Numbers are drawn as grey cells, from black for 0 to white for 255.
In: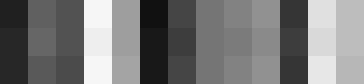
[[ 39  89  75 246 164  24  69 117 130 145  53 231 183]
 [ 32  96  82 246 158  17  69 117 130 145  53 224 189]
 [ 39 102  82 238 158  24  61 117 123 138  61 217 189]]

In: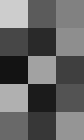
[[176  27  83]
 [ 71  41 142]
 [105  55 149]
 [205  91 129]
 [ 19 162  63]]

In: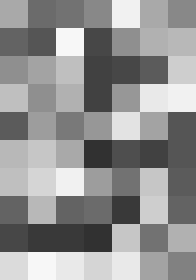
[[ 71  57  57  49 198 114 177]
 [ 99  85 247  71 143 177 184]
 [169 107 114 136 241 169 136]
 [191 143 177  65 151 233 241]
 [ 91 157 121 151 227 163  85]
 [143 163 191  65  71  91 206]
 [ 99 184  99 107  57 206  99]
 [184 198 169  49  78  65  85]
 [191 213 241 157 114 198  91]
 [219 247 233 213 233 163 129]]

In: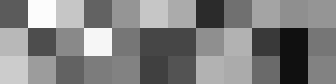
[[184  77 137 246 118  70  70 143 178  57  16 118]
 [204 156  98 124 130  64  83 178 171 106  16 130]
 [ 91 252 198  98 149 198 171  43 112 164 143 149]]

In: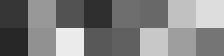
[[ 39 145 235  88  96 200 158 117]
 [ 54 152  82  47 110 104 193 221]]

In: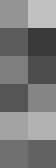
[[ 92  57]
 [126  77]
 [112  98]
 [ 85 133]
 [162 178]
 [148 192]]

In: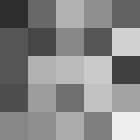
[[ 85  70 135  85 209]
 [ 45 104 178 143  98]
 [135 143 171 127 237]
 [ 77 157 111 194 163]
 [ 85 178 186 202  64]]

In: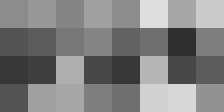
[[ 55  63 175  71  55 182  71  92]
 [ 84  92 119 133  98 111  47 126]
 [140 152 133 160 140 222 167 203]
 [ 84 160 167 126 111 209 216 146]]
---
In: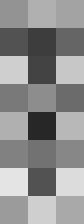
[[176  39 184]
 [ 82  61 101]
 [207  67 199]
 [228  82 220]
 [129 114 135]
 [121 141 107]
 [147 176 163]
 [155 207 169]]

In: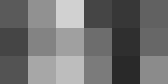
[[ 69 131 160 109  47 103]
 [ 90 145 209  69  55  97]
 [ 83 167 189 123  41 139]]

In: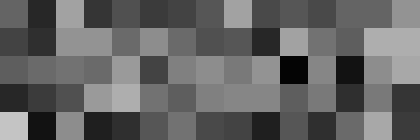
[[196  18 141  31  47  86 114  73  67  31  86  47 106 168  59]
 [100  39 162  53  80  59  67  86 162  73  86  73 100 100 147]
 [ 67  47 147 147 106 141 106  80  86  39 162 114  94 174 174]
 [ 39  59  80 154 174 114  94 128 134 134  94 121  47 121  53]
 [ 94 106 114 106 154  67 128 141 121 147   4 134  18 141 168]]

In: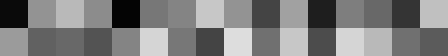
[[155  97 104  83 132 213 119  68 221 112 199  76 213 185 112  91]
 [ 10 147 185 140   4 119 132 199 147  68 161  30 126 104  52 192]]

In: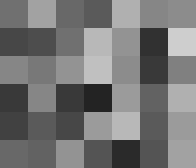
[[ 71  77 112 184 147  49 206]
 [ 65  90  71 155 184  90 155]
 [104  98 147  84  42  84 162]
 [134 120 147 192 140  57 128]
 [ 57 134  57  35 155  98 176]
 [112 162 104  90 176 134 140]]

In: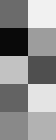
[[194  79]
 [  9 157]
 [137 178]
 [ 99 228]
 [107 241]]
